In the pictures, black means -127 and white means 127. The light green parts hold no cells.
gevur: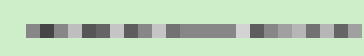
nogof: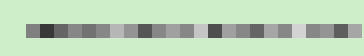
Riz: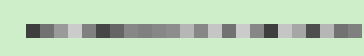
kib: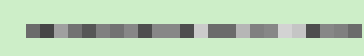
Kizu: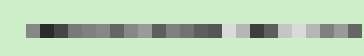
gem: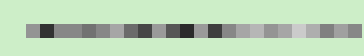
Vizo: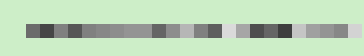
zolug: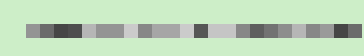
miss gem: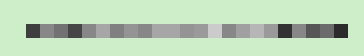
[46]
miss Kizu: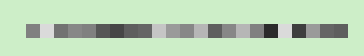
[-6]
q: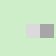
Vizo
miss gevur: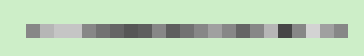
[62]

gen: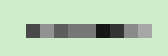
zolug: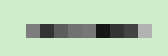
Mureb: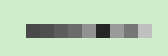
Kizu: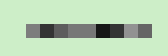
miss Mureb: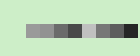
[-48]
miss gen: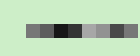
[10]
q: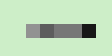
gen
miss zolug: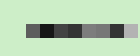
[-14]
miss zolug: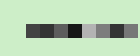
[-14]

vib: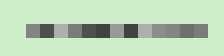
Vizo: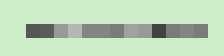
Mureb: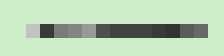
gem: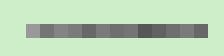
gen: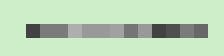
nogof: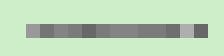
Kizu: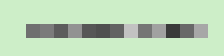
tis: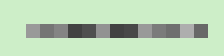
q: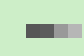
Vizo
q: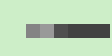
Mureb
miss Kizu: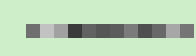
[18]
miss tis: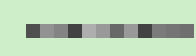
[-55]
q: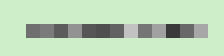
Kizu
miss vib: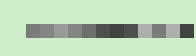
[12]
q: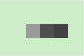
Mureb

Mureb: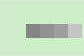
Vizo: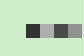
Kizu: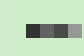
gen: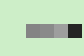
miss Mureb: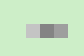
[17]
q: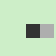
Vizo
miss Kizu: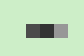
[-29]
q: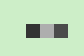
Vizo
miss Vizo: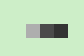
[17]

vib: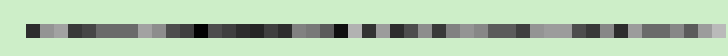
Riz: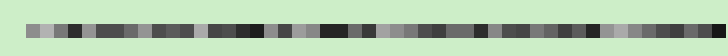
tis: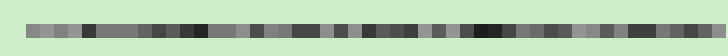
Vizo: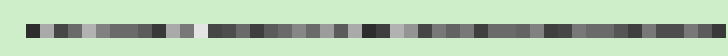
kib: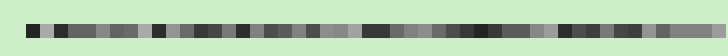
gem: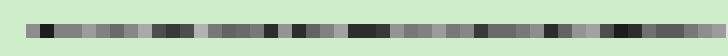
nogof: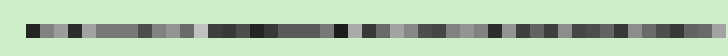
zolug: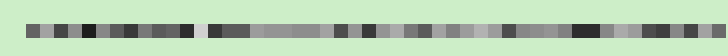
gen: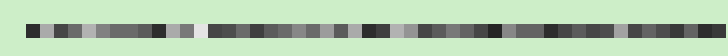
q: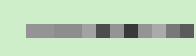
zolug
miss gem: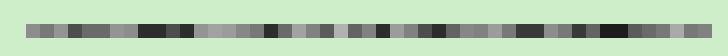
[-15]
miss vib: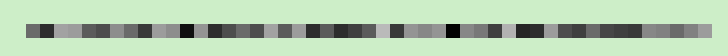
[-76]
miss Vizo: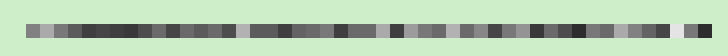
[-42]

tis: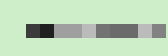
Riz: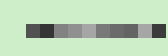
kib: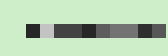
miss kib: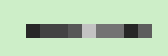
[-80]
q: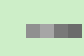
Riz
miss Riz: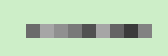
[-74]
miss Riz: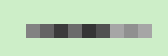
[-6]
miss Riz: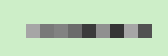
[-27]

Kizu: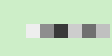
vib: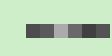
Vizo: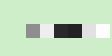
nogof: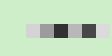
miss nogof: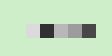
[84]
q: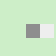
Vizo
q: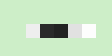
Vizo
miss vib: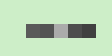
[-22]
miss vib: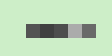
[-37]
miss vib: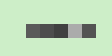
[-22]

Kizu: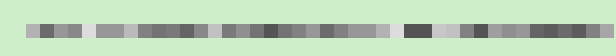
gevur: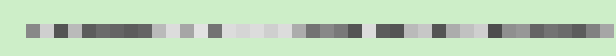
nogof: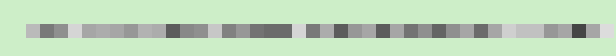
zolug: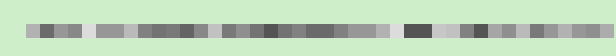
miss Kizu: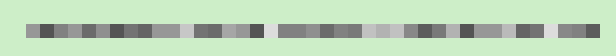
[30]
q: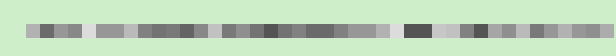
zolug
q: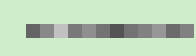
Kizu

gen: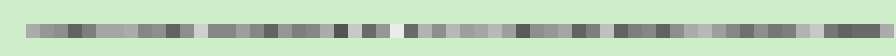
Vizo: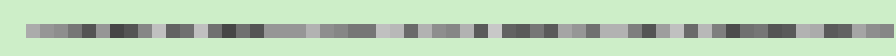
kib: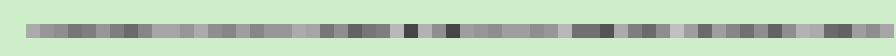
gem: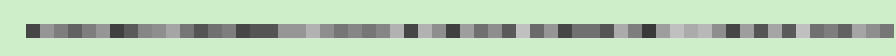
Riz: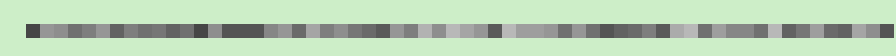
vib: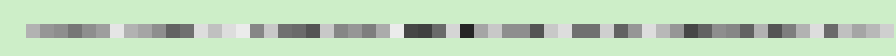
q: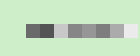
vib
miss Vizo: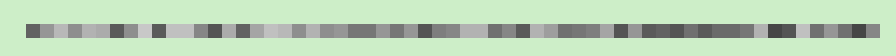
[-51]
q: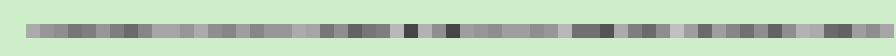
kib

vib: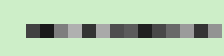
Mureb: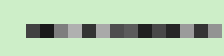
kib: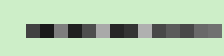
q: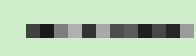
Mureb
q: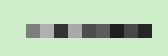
Mureb

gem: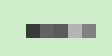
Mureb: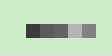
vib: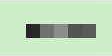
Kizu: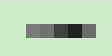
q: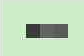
gem
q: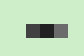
Kizu
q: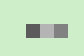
gem
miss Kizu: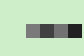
[-20]

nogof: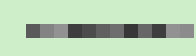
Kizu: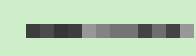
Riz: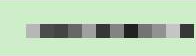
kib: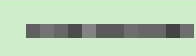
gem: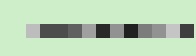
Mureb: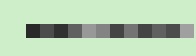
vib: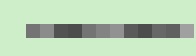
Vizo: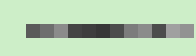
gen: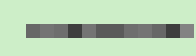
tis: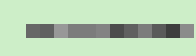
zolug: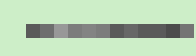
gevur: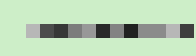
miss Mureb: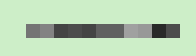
[-78]
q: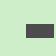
gem
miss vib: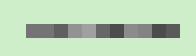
[-45]
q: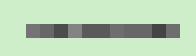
kib

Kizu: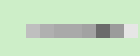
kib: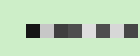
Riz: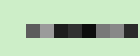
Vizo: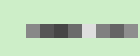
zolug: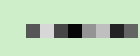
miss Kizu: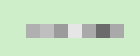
[34]
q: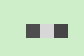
kib
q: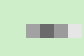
Kizu
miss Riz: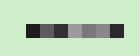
[-114]
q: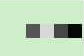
zolug
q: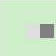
Vizo

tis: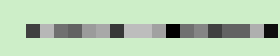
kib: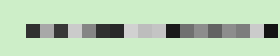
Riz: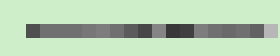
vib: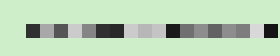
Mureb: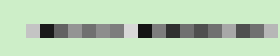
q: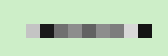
vib
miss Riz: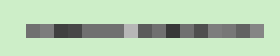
[-21]
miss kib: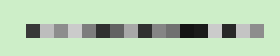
[81]
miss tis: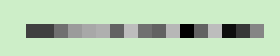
[33]
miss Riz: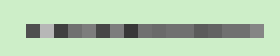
[-8]

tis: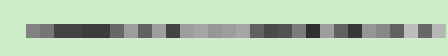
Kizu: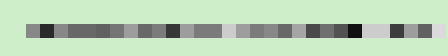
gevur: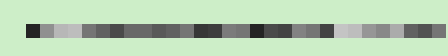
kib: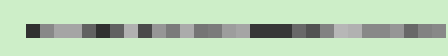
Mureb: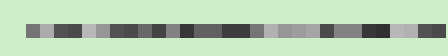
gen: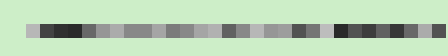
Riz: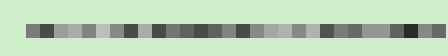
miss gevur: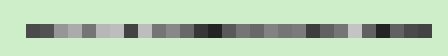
[16]
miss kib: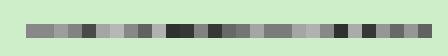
[-45]
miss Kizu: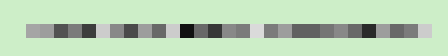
[-16]
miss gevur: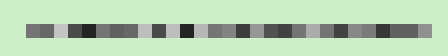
[-38]

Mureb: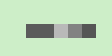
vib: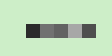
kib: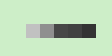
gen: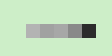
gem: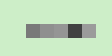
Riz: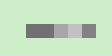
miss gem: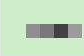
[21]
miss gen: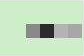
[33]
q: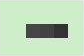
kib
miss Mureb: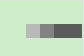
[-42]
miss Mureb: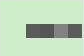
[57]

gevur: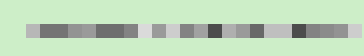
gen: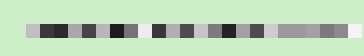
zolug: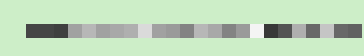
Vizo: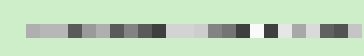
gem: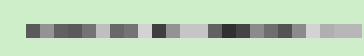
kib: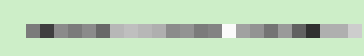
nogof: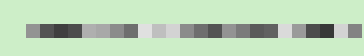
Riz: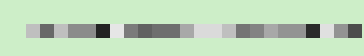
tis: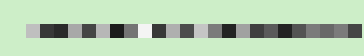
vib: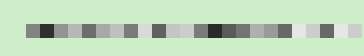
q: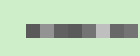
gem
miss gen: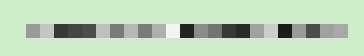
[109]
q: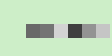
gem

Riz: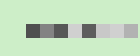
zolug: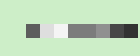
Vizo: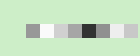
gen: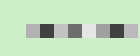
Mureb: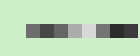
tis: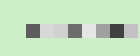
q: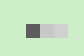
Riz
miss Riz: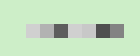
[-40]
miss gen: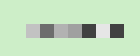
[58]

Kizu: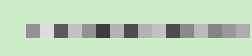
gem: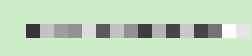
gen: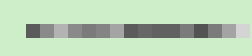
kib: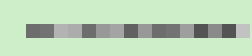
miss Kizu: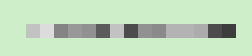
[58]
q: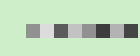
gem

